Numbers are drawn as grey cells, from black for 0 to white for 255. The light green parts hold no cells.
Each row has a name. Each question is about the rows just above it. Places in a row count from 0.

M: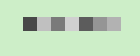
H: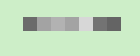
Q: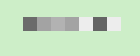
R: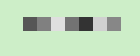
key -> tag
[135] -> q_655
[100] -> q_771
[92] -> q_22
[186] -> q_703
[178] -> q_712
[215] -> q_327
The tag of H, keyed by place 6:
q_771
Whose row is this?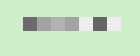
Q

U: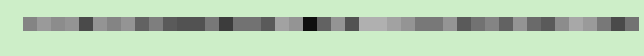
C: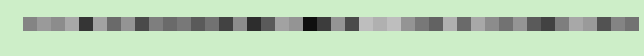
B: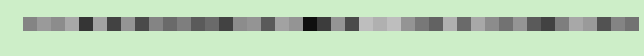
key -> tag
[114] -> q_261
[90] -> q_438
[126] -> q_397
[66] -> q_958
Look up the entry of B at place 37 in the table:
q_958
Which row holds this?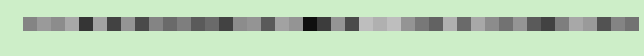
B
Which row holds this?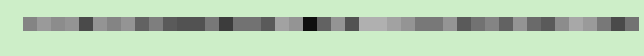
U

